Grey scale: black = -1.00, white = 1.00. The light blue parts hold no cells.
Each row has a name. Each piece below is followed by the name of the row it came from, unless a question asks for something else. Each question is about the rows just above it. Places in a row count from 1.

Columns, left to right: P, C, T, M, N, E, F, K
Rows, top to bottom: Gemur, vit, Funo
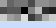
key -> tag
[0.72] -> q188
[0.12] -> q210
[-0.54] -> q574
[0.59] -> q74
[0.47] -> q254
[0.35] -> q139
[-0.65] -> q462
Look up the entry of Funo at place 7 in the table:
q139
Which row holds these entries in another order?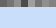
Gemur
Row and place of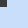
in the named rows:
Funo, 5

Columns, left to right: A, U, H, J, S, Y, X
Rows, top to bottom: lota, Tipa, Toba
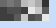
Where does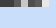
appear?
Toba
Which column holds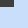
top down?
A
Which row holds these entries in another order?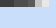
Tipa

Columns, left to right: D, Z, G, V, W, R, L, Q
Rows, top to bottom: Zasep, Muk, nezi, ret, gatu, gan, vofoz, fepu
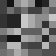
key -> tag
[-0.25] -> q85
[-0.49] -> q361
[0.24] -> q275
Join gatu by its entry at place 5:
q85
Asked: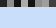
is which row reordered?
gan
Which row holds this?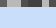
vofoz

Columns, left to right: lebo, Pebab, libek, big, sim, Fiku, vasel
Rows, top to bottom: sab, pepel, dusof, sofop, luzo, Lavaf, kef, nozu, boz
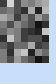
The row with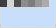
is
sab
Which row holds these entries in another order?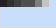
Lavaf
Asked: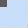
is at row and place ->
kef, 1
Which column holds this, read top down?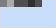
sim

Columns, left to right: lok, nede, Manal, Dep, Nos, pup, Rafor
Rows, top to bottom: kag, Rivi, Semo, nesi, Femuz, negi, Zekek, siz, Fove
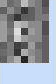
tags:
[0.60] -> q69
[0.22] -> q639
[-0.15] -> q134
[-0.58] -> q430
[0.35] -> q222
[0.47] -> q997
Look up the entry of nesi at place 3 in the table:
q997
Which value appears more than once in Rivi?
[-0.25]
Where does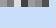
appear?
Femuz
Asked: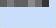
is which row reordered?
Rivi

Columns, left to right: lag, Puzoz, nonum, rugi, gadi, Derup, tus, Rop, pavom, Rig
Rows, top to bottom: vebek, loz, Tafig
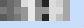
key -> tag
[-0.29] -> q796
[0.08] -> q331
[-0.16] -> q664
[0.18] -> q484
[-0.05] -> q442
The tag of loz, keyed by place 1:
q442
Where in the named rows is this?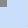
loz, 3
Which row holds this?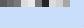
vebek
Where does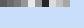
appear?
Tafig
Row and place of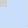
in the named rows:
vebek, 9

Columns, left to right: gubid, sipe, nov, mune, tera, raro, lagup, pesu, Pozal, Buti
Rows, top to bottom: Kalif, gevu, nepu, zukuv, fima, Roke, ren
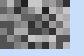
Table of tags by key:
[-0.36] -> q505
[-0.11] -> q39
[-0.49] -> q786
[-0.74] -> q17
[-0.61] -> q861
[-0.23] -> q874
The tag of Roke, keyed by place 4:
q786
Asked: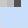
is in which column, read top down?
raro
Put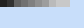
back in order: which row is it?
Kalif

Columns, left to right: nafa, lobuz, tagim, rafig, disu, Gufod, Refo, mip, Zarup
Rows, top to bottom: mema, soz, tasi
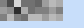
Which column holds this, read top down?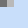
disu
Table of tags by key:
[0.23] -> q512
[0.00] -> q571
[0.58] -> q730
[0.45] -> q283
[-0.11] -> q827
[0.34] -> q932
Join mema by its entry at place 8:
q283
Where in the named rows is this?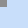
soz, 2
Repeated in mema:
[-0.11]

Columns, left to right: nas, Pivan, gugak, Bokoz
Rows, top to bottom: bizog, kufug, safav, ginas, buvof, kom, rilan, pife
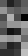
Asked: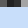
rilan
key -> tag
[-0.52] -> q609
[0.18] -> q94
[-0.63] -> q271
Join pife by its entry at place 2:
q271
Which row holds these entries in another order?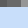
kufug
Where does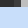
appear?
pife
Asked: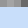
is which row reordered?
ginas

